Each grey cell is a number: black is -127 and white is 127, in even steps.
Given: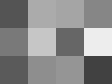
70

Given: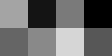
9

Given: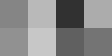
71

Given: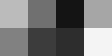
-67

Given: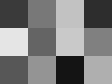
-27

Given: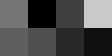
-48

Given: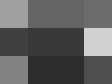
-70
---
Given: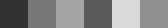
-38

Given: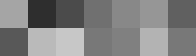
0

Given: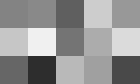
57

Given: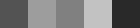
0

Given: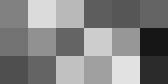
31

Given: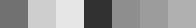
14

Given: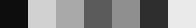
15
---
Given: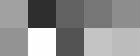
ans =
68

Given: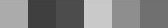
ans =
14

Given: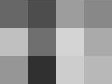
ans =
77

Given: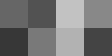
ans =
50

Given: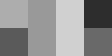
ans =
80

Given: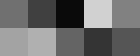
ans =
-75

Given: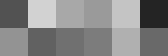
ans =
48

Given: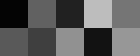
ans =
-109

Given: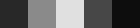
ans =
-56
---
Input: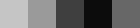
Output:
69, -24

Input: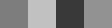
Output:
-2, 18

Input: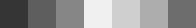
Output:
-74, -18

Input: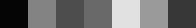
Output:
-122, -72

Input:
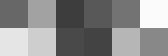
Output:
-24, 8

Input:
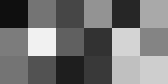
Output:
-112, 78

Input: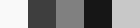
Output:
121, 72
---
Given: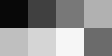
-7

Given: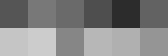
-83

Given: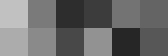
-12

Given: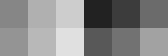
-67

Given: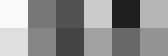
-96

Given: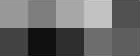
66

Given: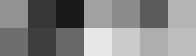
-36

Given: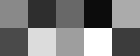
-115

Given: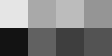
60

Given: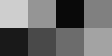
-118
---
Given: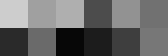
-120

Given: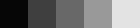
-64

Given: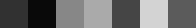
42

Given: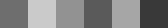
18

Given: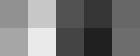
106

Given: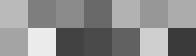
-53

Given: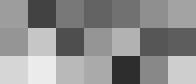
42

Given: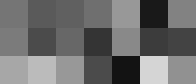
-52

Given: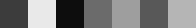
-20

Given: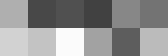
123
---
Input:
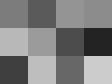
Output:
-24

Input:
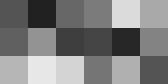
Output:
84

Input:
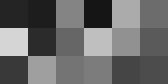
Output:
-11

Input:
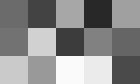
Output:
122

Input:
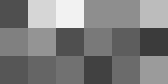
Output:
-14

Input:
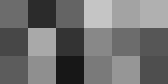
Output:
-104

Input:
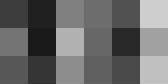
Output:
13

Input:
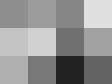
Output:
-93
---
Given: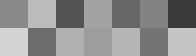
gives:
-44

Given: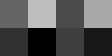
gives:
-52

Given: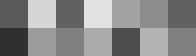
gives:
-30

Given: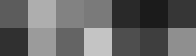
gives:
2

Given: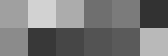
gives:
44

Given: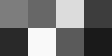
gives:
92
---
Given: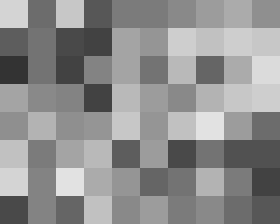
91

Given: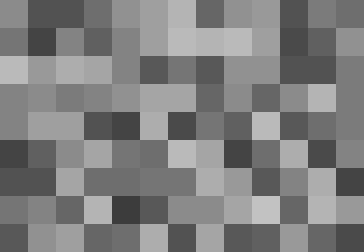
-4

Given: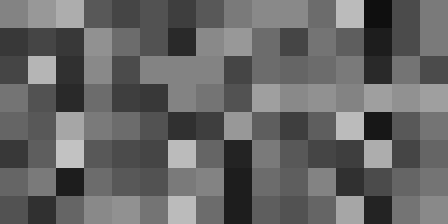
-52

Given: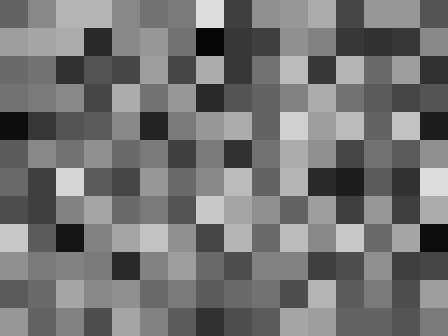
-78

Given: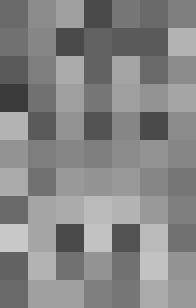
12

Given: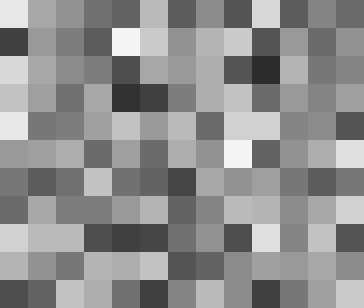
4

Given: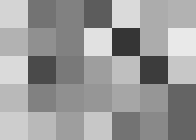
71

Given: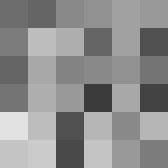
-11
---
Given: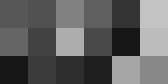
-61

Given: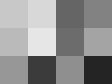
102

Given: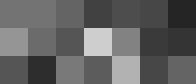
-20

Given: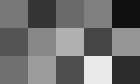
8

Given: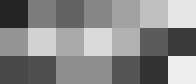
82

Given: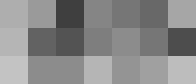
-29
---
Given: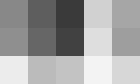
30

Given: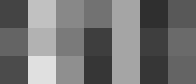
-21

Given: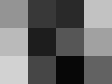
33

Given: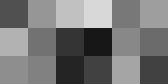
-20

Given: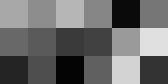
96

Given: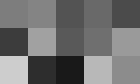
26
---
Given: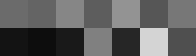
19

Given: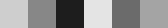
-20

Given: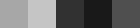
-48

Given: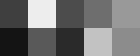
25

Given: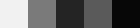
-120

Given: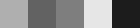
-99

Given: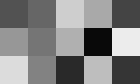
-59

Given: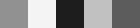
-35

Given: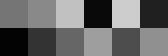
77
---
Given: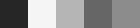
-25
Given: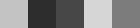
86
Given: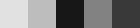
2
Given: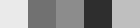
-81
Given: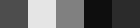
-113
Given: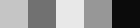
23
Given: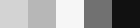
-14
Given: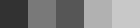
49
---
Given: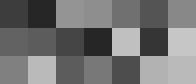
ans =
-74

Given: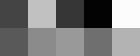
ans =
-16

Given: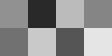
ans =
-42

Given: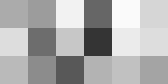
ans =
107

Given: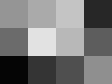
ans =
56

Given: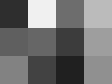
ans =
-67

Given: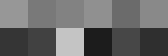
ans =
-56

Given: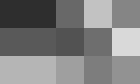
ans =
-17

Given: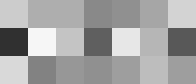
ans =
54
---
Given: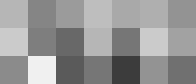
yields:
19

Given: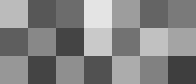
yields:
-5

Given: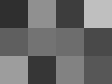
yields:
63

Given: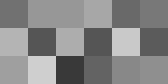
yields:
-7

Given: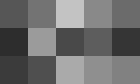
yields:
-20

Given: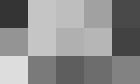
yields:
-54
